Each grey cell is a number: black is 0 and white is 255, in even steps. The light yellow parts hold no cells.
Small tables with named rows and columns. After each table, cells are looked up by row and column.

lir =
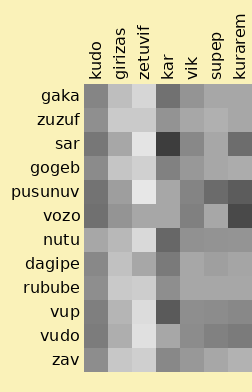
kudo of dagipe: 136
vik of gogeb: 152
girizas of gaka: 190
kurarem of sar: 109
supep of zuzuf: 176
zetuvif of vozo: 167
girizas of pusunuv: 158
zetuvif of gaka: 214

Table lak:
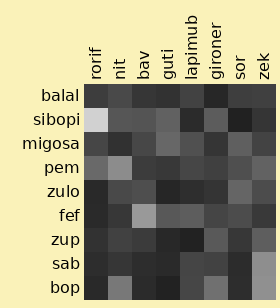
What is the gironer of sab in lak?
66
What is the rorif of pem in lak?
105
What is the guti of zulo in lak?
38
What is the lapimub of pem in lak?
70
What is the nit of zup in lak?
65
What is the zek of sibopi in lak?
53
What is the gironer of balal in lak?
39
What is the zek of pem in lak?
98
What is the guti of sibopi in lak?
97
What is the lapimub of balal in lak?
66
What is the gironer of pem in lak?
64
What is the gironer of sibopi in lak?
92
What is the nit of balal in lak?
73
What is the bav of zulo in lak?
78
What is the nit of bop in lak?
120

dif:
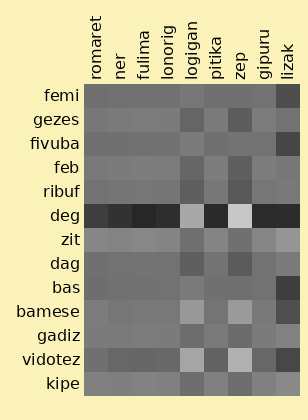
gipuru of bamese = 121
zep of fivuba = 115
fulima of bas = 113
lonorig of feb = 124
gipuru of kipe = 128
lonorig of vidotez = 104
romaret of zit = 134
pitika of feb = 124
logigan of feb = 102
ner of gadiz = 122
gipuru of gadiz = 123
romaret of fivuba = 111
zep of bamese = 154
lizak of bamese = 79
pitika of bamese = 116
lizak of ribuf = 121
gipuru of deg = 43
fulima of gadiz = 124
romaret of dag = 112

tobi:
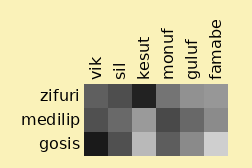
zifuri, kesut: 34
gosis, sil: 80
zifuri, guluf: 145
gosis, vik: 26
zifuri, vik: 95
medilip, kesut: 154
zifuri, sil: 78
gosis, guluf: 138
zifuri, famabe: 151
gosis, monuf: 93
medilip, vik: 80
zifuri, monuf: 116
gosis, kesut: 185

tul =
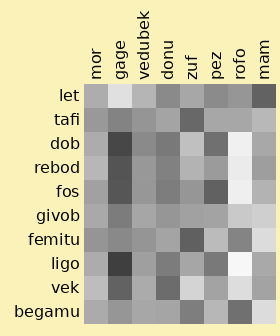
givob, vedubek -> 166
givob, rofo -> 201
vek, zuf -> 212
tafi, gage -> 131
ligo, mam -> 169
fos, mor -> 161
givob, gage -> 124
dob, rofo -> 240
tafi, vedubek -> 149
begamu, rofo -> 112
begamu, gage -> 150
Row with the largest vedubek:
let

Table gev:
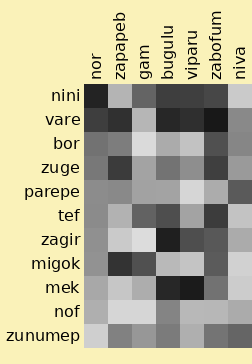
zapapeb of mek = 198
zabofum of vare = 24
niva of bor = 134
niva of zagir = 171
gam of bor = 218
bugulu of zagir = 31
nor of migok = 146
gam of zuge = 163
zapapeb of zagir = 202
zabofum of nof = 183
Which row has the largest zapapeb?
nof

